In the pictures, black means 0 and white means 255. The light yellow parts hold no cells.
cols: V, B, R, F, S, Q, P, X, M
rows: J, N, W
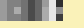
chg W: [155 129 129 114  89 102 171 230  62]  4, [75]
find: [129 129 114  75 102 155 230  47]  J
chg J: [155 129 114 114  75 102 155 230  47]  2, [129]
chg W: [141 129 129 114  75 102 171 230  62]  0, [155]

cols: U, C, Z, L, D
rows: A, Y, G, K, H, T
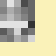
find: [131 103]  G
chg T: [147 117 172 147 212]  0, [131]
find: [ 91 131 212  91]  H
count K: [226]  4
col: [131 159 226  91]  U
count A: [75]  1

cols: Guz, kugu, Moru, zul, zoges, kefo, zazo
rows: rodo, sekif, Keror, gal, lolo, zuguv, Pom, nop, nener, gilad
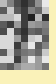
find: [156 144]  gal
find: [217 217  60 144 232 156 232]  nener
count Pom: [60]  1
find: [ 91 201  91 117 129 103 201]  nop

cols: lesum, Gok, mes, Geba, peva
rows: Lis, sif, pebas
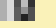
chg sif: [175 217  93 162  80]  3, [146]
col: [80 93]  mes
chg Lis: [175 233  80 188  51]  1, [217]
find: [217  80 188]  Lis

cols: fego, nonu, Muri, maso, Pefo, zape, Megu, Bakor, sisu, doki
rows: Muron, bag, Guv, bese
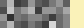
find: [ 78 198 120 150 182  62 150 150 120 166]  bag
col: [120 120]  Muri
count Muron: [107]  1
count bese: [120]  2
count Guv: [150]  1

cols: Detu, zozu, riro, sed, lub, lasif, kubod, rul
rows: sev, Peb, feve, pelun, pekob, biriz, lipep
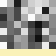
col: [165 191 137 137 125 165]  rul
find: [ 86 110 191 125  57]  pelun
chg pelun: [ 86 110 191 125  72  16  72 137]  4, [57]
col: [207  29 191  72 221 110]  kubod
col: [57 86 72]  lub
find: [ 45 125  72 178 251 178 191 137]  feve

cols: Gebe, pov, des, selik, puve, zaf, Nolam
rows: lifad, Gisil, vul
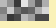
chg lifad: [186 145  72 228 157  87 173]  2, [56]
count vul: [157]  2
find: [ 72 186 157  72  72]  vul
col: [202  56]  pov

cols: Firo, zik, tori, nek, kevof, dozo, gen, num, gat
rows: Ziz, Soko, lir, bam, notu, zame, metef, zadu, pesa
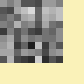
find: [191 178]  Soko
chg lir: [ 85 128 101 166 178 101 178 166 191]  0, [101]

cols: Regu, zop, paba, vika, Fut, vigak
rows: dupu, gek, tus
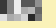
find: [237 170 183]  gek
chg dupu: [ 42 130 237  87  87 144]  0, [57]
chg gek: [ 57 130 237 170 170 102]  4, [183]

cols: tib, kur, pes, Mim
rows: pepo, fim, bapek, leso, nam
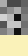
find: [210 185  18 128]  bapek
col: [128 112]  Mim

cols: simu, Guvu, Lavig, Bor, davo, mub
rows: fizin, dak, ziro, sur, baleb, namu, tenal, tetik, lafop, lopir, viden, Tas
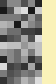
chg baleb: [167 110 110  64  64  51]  0, [151]
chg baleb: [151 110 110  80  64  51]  3, [64]
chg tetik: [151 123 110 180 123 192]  1, [136]
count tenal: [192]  3

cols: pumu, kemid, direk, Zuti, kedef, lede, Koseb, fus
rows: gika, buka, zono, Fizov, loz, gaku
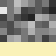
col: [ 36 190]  kedef
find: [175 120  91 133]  gaku
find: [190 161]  gika
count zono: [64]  1

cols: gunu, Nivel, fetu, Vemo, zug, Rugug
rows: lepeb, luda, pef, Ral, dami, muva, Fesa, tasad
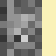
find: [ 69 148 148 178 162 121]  pef
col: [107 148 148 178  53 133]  fetu
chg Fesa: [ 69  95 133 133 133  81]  0, [81]
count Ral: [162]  1
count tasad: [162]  0
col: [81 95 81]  Rugug

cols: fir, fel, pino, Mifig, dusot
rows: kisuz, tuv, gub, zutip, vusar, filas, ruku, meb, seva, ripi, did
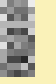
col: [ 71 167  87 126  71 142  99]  fel
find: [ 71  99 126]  did
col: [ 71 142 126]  Mifig
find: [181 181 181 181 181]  zutip

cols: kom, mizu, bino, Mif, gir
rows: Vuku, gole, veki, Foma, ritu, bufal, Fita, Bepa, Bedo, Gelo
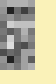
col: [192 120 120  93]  bino
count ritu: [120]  3
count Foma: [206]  1
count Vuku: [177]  3
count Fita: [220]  1
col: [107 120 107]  kom
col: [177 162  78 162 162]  Mif

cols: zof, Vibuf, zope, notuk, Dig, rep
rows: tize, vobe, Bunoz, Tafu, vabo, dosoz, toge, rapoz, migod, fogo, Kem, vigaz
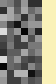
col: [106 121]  Vibuf
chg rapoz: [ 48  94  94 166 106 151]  5, [135]
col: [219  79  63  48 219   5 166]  zof
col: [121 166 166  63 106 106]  Vibuf
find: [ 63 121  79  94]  vigaz
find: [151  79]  migod
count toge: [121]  3

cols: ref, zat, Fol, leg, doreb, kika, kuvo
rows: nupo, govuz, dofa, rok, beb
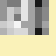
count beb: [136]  1
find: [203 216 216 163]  beb
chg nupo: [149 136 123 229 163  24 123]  1, [123]

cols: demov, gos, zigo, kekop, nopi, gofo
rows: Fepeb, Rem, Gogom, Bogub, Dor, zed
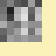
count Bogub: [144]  2
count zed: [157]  2

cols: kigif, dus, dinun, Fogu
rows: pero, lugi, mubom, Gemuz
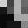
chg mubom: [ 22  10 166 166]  0, [10]
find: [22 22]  Gemuz
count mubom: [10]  2
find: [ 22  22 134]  Gemuz
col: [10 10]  kigif

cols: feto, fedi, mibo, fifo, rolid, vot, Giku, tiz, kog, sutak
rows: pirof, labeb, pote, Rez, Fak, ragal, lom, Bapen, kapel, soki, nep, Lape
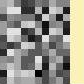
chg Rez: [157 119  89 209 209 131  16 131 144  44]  3, [196]
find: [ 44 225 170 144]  Bapen
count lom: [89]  3

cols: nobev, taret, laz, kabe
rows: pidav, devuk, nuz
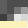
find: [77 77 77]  pidav
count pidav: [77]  3
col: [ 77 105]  taret

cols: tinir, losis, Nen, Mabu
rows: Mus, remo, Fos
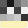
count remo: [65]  2
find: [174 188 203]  Fos

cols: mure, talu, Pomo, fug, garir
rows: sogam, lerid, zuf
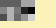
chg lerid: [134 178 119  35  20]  4, [7]
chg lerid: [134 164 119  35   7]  1, [178]
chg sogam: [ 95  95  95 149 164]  3, [164]
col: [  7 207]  garir
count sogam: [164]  2
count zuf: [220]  0

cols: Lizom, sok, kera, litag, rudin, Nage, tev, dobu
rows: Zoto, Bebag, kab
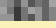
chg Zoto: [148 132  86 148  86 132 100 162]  5, [116]
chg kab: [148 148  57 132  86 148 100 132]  3, [116]
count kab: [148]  3

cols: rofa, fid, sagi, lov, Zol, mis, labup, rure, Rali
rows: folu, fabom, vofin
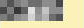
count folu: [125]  2
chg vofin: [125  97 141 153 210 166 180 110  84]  5, [153]
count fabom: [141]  3
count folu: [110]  2
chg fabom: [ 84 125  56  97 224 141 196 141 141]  0, [72]
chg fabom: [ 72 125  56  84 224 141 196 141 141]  3, [97]
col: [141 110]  rure

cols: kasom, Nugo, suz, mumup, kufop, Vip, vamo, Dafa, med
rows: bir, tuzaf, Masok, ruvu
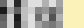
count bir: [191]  0
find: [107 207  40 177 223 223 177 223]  bir
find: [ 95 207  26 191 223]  Masok
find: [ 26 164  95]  tuzaf
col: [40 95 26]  suz
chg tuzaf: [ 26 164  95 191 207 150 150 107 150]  5, [134]

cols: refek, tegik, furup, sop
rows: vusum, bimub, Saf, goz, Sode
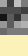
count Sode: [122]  3
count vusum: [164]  1
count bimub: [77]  3
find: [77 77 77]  bimub
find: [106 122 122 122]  Sode

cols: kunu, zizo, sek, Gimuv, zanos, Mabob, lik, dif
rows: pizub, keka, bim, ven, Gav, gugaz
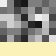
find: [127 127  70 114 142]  Gav
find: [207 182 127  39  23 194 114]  ven
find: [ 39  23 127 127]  pizub
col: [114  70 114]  dif
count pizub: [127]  4
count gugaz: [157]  1

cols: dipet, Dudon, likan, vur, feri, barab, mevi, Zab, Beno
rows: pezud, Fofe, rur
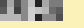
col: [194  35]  barab
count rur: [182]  3
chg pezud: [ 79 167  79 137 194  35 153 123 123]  6, [167]
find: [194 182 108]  Fofe
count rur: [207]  1
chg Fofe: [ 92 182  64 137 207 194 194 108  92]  6, [182]

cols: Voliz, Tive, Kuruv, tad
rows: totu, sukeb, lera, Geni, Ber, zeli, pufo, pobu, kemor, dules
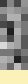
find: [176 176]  lera
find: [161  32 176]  Ber

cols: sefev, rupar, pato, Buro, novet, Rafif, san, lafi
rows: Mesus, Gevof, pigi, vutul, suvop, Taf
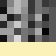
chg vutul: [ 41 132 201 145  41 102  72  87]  1, [145]
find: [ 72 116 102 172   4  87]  suvop
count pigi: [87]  2
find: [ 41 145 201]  vutul
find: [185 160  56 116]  Mesus

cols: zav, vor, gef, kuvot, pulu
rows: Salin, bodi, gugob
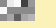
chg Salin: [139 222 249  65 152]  1, [235]
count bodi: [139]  4
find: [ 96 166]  gugob
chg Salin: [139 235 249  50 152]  3, [65]
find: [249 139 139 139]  bodi
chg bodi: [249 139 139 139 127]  4, [139]
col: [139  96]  gef

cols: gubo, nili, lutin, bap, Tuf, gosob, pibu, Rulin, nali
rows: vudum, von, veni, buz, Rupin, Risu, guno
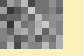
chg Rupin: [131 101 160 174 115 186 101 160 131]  4, [131]
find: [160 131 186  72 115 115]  vudum
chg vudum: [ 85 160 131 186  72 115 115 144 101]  8, [115]
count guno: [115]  1
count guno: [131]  3
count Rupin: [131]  3
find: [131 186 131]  guno

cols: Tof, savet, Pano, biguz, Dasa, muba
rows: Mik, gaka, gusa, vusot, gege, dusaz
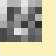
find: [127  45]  vusot
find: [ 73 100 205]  gaka
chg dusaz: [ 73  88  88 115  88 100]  3, [127]
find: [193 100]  gege
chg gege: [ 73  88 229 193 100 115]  1, [100]
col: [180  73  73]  savet

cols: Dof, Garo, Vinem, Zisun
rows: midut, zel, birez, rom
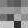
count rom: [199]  2
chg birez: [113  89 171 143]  1, [75]

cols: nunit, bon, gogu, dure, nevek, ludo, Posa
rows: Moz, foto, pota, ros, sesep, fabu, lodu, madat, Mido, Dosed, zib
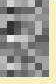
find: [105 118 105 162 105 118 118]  lodu
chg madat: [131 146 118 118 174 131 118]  0, [146]
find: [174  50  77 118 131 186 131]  ros
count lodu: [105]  3

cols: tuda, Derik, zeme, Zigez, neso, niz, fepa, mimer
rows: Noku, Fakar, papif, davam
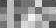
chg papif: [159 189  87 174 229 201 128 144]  4, [242]
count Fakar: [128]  2
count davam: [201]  1
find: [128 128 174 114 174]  Fakar
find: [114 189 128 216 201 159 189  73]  davam
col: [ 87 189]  mimer
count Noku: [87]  3

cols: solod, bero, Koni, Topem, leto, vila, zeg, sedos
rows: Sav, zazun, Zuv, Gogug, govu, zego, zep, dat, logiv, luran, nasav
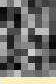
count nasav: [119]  4
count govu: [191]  4
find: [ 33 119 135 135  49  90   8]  zep
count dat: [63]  1
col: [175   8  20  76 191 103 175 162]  solod
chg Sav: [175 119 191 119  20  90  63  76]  4, [33]

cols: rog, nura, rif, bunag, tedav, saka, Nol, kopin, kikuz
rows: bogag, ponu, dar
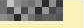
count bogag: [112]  2
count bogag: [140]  3

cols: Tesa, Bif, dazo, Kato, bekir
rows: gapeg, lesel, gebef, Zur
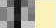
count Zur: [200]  2
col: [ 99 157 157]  Bif
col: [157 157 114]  Bif
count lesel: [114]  0
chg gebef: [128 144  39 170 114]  1, [157]
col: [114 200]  bekir

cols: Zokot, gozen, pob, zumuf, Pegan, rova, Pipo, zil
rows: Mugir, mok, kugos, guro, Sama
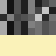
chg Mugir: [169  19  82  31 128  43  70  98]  5, [31]
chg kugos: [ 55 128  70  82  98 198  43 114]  0, [43]
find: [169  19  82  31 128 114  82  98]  guro
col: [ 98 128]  Pegan

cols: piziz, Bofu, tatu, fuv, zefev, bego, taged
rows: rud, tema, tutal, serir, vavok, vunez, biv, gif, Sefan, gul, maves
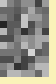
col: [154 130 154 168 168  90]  bego
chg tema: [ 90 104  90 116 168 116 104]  0, [104]
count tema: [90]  1
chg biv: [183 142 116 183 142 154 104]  5, [168]
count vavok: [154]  1
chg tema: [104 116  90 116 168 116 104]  1, [104]

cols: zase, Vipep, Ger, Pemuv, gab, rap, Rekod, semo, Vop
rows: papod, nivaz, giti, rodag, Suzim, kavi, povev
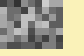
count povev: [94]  2
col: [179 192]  gab

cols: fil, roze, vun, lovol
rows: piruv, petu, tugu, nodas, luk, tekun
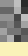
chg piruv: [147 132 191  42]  1, [147]
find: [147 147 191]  piruv
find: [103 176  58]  petu
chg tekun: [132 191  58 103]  1, [176]

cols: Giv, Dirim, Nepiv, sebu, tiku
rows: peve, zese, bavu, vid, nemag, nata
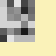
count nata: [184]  3
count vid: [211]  4
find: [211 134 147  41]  zese
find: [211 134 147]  zese
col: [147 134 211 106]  Nepiv
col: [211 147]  Dirim

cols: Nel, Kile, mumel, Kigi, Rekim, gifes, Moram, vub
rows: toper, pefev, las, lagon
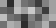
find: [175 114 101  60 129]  toper
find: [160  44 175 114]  toper
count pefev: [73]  0
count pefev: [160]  2
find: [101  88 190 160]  pefev
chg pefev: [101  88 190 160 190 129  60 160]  4, [202]

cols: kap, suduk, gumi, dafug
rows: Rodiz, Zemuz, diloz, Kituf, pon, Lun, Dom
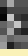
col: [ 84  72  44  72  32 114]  dafug
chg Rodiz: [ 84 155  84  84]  1, [167]
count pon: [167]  1
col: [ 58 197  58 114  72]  gumi
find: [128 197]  Kituf
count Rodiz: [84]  3
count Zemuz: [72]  3

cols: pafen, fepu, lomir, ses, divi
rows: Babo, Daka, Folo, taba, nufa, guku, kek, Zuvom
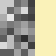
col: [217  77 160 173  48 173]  ses
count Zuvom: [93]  3
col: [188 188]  fepu

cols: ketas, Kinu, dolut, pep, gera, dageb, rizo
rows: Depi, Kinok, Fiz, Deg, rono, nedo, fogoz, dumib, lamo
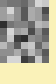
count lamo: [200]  1
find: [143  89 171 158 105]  Fiz
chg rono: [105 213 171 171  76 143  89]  2, [158]
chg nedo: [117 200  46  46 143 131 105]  2, [61]
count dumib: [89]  1
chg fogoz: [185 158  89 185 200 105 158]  1, [143]

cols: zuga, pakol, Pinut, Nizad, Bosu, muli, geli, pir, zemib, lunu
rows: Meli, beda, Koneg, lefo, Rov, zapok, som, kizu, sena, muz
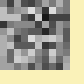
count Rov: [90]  4
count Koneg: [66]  3
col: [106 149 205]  muli
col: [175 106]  pir

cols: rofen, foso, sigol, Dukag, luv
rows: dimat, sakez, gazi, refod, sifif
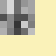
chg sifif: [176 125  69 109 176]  4, [190]
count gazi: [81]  3
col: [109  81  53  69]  sigol
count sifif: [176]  1

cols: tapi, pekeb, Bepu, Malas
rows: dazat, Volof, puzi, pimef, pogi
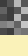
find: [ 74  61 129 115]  pogi
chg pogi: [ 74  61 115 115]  2, [129]
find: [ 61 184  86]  puzi
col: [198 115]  Malas
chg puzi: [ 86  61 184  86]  0, [74]
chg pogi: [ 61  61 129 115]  0, [74]

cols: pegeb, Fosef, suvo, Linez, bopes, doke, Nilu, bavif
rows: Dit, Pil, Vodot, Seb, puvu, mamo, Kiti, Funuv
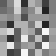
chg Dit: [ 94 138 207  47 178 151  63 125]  2, [219]
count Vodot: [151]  4

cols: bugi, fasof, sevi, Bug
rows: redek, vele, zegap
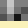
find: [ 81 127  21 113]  zegap
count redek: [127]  3
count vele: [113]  2
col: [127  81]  Bug
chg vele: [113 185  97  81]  2, [113]

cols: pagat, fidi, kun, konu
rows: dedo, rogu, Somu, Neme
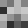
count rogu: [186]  1
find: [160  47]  Neme
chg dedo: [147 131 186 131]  1, [119]
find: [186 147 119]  Somu
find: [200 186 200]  rogu

